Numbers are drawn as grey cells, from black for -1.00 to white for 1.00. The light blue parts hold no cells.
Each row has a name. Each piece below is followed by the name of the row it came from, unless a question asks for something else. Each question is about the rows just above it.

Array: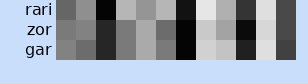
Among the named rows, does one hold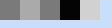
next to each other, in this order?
yes
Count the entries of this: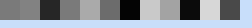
12
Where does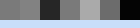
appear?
zor
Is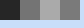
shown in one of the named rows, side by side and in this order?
no
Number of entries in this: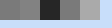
5

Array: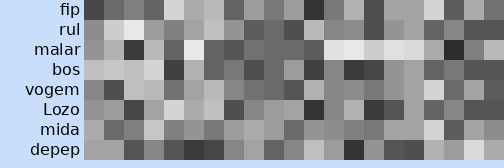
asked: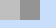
rul
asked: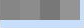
vogem
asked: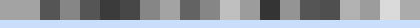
depep
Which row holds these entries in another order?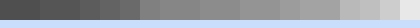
rul
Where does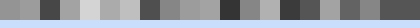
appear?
Lozo
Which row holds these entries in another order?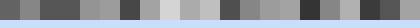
Lozo

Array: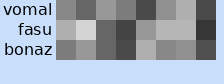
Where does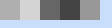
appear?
fasu
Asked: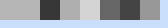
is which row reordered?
fasu
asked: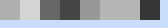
fasu
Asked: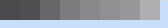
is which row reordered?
bonaz

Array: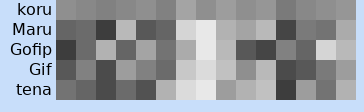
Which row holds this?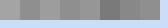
koru
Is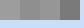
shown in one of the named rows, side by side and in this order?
yes
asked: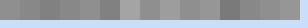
koru
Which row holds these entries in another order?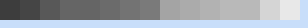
Maru
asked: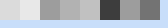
tena

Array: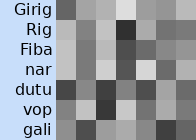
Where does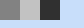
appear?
Rig
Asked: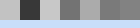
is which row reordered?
vop

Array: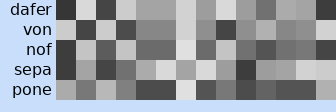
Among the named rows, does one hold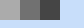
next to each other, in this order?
no
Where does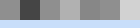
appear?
von
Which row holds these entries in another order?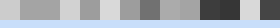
dafer
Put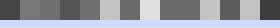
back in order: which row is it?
nof
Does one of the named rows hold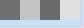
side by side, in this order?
no
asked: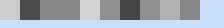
von

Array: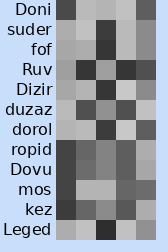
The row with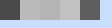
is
Doni
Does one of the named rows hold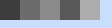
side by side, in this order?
no
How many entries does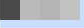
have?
4
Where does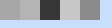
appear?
Dizir
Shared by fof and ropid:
[0.36]
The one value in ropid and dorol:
[-0.26]
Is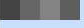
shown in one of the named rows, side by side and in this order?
yes

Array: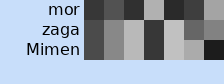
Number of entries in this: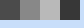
4
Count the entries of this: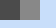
2

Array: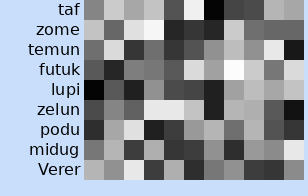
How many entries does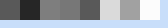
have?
8
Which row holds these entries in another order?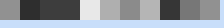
Verer
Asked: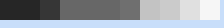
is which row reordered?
zome
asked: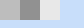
temun
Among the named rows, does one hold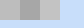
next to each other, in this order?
yes

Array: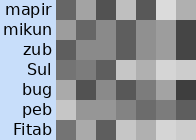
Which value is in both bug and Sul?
[-0.03]
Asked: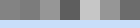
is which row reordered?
peb
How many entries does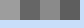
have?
4

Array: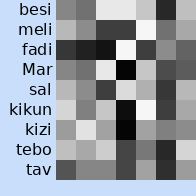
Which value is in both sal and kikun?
[-0.51]
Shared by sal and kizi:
[0.10]
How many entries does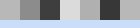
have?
7
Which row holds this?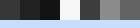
fadi
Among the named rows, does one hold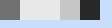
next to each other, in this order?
yes

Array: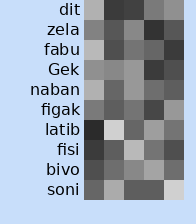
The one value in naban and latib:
[-0.20]
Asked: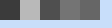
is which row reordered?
fabu
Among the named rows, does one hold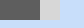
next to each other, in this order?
no
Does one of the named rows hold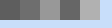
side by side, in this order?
no

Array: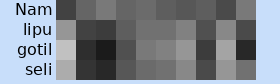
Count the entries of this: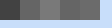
5
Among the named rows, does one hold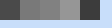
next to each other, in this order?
no
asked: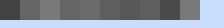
Nam

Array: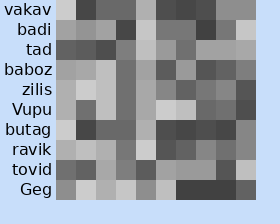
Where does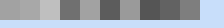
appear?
baboz
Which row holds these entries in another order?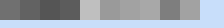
baboz
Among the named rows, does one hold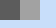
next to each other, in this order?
yes
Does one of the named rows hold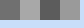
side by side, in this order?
no
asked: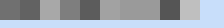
tovid
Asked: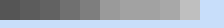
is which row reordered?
baboz
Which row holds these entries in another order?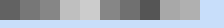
zilis

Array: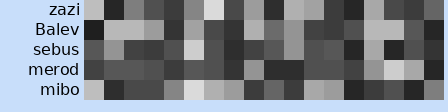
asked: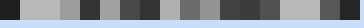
Balev
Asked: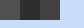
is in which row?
sebus
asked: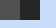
mibo
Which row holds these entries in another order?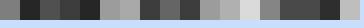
mibo
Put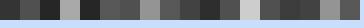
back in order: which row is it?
sebus
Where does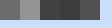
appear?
Balev
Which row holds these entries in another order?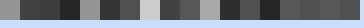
sebus

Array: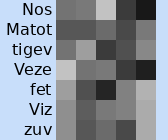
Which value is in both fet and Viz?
[0.01]
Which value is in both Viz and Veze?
[-0.05]
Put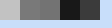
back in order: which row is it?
Nos

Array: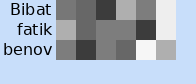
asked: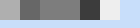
fatik
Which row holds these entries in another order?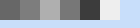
Bibat
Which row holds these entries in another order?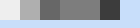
fatik
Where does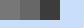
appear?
Bibat
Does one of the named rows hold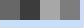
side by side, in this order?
no
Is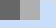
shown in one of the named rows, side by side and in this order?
no

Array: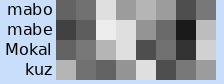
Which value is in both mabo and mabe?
[0.75]
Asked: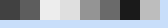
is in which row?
mabe
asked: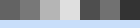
Mokal
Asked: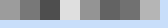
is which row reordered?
kuz

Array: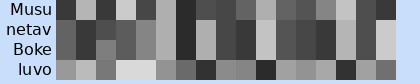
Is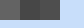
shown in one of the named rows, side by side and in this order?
no
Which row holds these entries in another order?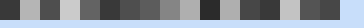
netav

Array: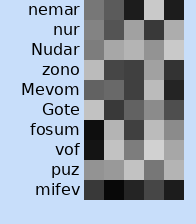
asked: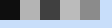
fosum
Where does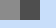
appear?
Gote
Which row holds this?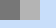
puz
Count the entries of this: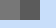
2

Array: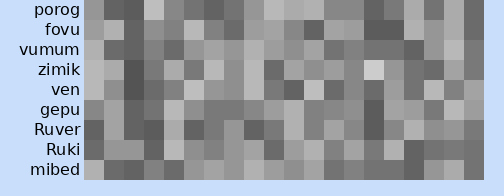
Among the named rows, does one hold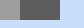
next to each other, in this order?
yes
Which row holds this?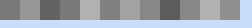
Ruver
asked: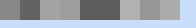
fovu
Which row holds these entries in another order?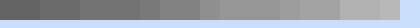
vumum
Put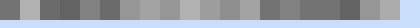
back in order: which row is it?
mibed
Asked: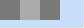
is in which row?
zimik
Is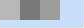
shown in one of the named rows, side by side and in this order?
no

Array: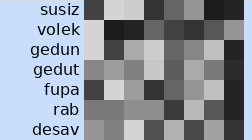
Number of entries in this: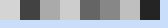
8
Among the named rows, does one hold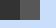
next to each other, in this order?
yes
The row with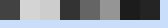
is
susiz
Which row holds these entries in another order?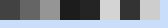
susiz
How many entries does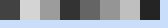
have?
8
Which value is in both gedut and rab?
[-0.05]

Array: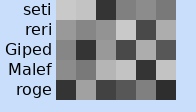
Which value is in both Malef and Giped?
[-0.59]
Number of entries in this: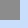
1
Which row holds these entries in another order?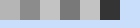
Malef
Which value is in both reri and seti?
[0.58]
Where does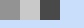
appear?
reri

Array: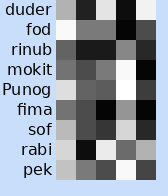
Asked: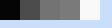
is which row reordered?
mokit
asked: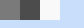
pek
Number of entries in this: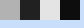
4
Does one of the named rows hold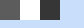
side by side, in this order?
no

